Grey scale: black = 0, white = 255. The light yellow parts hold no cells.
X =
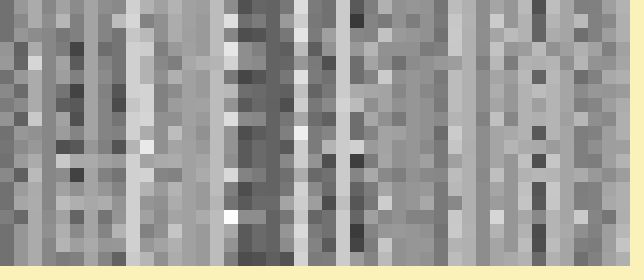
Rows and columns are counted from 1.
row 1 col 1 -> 113
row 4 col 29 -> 145
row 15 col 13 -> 172
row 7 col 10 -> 208
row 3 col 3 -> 140
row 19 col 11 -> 181
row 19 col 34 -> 176
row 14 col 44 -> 165
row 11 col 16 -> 188
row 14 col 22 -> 210
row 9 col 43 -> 143
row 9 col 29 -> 121
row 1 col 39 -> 81
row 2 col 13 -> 172
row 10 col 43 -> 129
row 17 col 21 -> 149
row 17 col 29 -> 153
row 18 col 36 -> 165
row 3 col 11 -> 185
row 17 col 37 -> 150
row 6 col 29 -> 145
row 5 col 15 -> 176
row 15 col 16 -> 181
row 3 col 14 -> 159
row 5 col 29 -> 112
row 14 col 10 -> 208
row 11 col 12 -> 144
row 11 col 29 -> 145
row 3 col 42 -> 111
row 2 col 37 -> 150
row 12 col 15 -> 165
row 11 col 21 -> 89
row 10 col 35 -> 141
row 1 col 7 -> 164
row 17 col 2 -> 150
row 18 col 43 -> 124
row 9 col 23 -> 109
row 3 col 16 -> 188
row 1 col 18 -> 81

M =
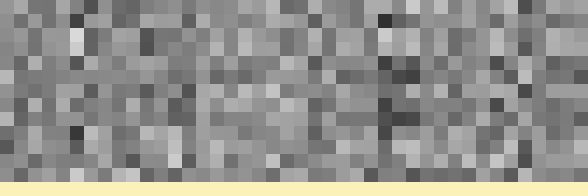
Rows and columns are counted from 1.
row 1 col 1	150
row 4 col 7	99
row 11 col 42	184
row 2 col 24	155
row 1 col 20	183
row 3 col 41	164
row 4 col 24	116
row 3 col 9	163
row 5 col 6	85
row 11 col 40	136
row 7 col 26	141
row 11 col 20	136
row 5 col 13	125
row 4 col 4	147
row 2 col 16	138
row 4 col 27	122
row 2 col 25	136
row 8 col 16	142
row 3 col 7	98
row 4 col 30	187
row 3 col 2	151
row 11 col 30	189
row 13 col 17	139
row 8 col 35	144
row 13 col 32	108
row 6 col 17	122
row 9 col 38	166
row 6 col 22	150
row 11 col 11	151
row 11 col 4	143
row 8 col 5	172
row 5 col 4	126
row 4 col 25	172
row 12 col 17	113
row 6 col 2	118
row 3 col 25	159
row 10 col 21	162
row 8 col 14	112
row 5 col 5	140
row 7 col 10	125

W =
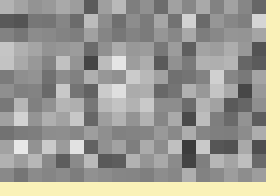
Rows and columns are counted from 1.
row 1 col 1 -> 179
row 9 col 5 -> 162
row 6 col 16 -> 208
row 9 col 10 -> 147
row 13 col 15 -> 130
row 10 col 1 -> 114
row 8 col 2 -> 182
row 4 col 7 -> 107
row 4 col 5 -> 151
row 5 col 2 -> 169
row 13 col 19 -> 157
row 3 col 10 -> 131
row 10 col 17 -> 126
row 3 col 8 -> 133
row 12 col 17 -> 164
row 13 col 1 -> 137
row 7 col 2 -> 128
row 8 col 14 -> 108
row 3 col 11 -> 123
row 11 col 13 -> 192
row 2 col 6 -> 107
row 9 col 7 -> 102
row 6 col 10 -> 203
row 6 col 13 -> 112
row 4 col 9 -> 172
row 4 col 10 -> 152
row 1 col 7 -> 91
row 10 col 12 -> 153
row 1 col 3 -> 147
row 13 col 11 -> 127
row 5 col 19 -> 91
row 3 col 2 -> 118
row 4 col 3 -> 165
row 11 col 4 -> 202
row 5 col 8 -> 188
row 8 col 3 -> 128

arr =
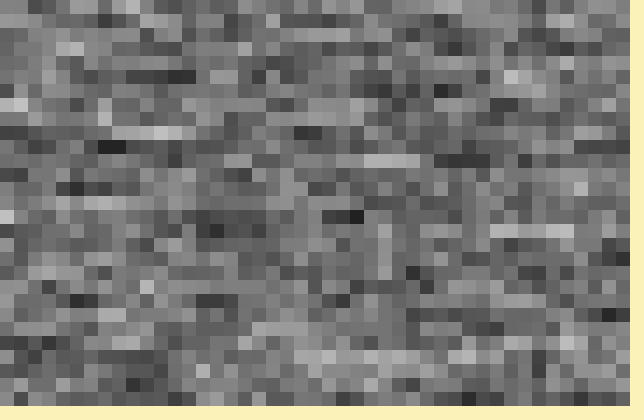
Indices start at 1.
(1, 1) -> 130
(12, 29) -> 170
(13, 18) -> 66
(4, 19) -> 113
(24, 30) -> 85
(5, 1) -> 107
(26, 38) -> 116
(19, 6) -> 108
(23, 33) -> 74
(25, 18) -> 165
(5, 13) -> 119
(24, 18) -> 107
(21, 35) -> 134
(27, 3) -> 97
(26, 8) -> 82
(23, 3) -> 109
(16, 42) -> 98
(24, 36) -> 64
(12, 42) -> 101
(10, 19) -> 126
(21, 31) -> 61
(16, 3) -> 106
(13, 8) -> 111
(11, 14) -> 92
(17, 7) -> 100
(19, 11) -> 101
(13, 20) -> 116
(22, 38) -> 157
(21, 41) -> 119
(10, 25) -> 112
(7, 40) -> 132
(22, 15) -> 60
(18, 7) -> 93
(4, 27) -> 70
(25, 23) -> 139
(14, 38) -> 88
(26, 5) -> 88
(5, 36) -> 142
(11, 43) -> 70
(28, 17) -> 132

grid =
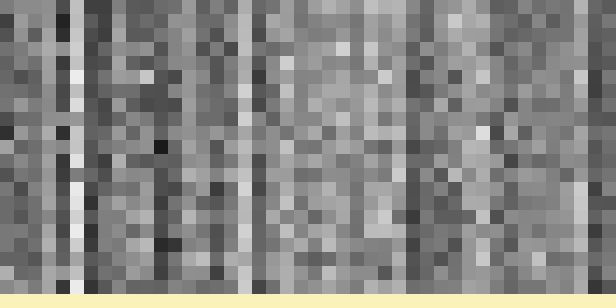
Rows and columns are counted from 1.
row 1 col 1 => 124
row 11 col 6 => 196
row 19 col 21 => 170
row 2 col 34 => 167
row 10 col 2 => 152
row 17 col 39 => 115
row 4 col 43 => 81
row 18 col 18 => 197
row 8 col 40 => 110
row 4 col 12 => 83
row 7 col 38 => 155
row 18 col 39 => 149
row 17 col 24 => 173
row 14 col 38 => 138
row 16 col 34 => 102
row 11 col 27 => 117
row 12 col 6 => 225
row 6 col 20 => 141
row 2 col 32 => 153
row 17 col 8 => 126
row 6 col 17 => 119
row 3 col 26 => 123
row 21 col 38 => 118
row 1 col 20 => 115
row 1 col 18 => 173
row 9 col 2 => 109
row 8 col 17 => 101
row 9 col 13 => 103
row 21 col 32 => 126
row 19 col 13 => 118
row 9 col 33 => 143
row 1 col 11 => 88
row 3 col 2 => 146
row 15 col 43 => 85
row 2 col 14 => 144
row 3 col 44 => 97
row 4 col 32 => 125
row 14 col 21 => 173
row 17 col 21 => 190
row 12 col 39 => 104
